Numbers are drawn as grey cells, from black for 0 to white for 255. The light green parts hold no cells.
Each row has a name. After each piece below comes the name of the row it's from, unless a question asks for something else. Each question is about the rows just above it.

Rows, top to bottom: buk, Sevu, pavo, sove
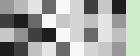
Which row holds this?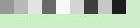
buk
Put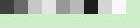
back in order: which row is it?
buk
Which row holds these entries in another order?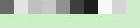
pavo
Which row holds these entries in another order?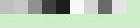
pavo
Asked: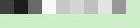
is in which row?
Sevu
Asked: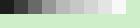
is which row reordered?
buk

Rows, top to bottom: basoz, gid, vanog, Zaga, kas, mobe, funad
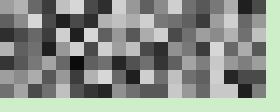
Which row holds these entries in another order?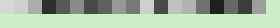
basoz
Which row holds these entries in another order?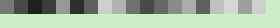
gid
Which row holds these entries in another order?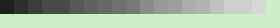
basoz
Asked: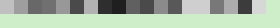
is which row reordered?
basoz
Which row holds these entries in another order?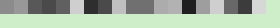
vanog
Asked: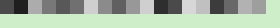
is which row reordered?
basoz

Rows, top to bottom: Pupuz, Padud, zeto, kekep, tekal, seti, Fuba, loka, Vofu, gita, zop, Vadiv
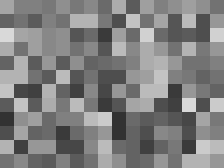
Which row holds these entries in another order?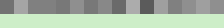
Pupuz
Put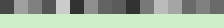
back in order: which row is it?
Vofu
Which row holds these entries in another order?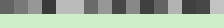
Fuba
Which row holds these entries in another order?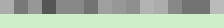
kekep
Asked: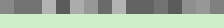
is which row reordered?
Vadiv
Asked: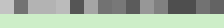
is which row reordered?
Padud

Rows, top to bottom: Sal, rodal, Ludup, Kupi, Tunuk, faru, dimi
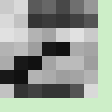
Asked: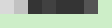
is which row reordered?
dimi
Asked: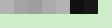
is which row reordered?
faru
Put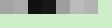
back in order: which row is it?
Kupi
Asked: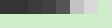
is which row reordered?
rodal

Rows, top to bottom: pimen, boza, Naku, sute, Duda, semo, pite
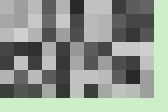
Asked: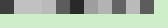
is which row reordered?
semo
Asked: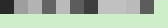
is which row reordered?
semo
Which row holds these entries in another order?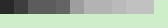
pimen
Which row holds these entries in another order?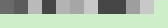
boza

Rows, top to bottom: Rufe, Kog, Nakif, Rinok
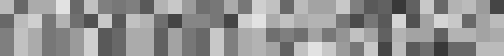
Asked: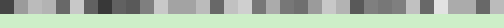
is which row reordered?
Rufe
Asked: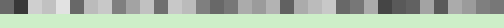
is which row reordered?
Rinok

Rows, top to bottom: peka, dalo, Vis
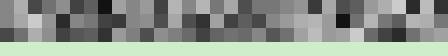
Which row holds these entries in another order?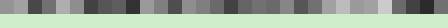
Vis
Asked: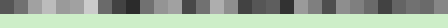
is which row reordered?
Vis
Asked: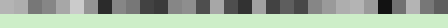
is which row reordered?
dalo
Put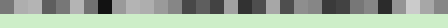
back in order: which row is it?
dalo
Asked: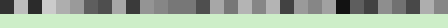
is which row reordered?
peka

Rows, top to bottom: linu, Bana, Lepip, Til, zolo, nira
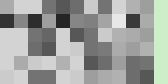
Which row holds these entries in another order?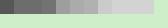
zolo
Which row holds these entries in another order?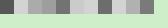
Til
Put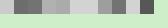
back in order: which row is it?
linu
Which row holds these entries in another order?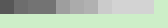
linu
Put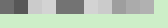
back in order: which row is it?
nira
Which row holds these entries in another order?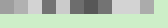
linu
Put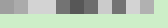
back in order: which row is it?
linu

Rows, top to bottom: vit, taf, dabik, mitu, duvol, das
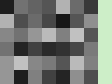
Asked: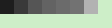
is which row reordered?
vit
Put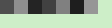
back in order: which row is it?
das
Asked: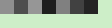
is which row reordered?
das
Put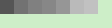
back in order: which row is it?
dabik
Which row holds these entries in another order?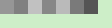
duvol

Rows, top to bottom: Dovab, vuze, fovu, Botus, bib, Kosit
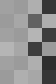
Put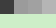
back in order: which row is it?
fovu
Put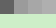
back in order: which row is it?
vuze
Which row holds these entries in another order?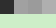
bib
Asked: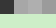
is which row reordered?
Kosit
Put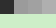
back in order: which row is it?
bib
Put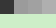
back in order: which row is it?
Dovab

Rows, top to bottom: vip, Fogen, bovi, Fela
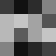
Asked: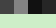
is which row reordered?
Fela
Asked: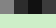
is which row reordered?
vip
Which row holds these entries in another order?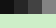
Fela
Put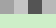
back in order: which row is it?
Fogen
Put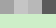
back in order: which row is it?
bovi

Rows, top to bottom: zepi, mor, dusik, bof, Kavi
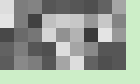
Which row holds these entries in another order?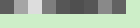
Kavi
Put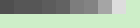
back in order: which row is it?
zepi
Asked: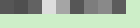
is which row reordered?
Kavi
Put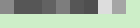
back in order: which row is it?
bof

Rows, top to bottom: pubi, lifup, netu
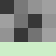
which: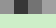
netu
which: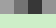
lifup
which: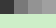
pubi
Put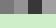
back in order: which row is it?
pubi
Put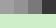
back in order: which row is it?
pubi

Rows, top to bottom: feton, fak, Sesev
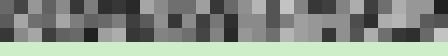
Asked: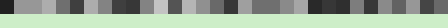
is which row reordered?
feton
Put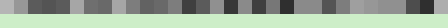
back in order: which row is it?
fak
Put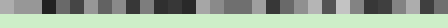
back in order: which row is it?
feton

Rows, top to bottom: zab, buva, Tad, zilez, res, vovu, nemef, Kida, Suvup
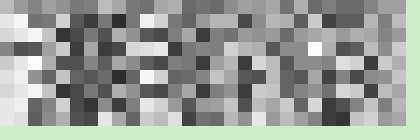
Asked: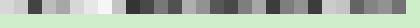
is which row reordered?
nemef
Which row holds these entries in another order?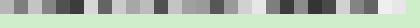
Kida
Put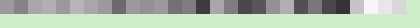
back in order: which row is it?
Tad
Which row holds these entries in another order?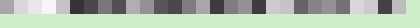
nemef
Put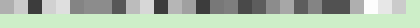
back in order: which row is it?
res
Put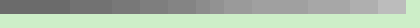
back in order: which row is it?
zab

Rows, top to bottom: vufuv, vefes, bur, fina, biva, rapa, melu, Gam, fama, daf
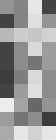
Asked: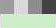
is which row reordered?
fina
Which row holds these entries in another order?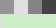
vefes
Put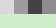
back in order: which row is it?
fina
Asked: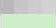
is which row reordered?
bur
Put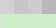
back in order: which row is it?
bur
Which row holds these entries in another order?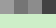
biva

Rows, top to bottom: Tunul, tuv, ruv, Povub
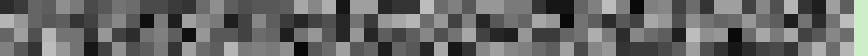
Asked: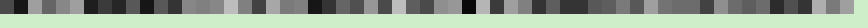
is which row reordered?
Tunul
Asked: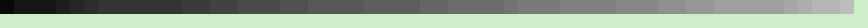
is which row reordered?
Povub
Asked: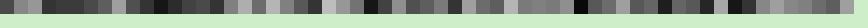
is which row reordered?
Povub
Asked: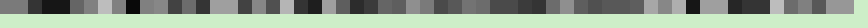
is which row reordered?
Tunul
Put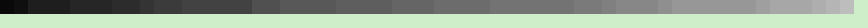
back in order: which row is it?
ruv
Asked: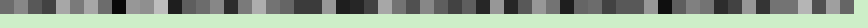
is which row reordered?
ruv
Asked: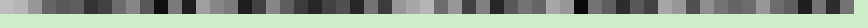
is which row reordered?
tuv

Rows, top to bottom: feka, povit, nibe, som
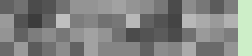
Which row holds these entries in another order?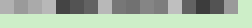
povit
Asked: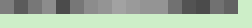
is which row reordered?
feka
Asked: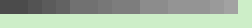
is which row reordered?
nibe
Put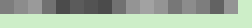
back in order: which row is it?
nibe

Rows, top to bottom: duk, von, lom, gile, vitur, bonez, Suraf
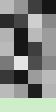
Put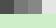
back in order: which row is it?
vitur
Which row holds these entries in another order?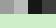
gile
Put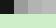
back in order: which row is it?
lom
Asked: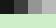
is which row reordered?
duk
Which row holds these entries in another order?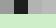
Suraf
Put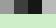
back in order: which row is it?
gile

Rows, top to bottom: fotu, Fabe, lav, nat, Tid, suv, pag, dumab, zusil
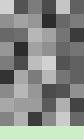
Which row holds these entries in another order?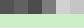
fotu
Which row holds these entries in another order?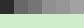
nat

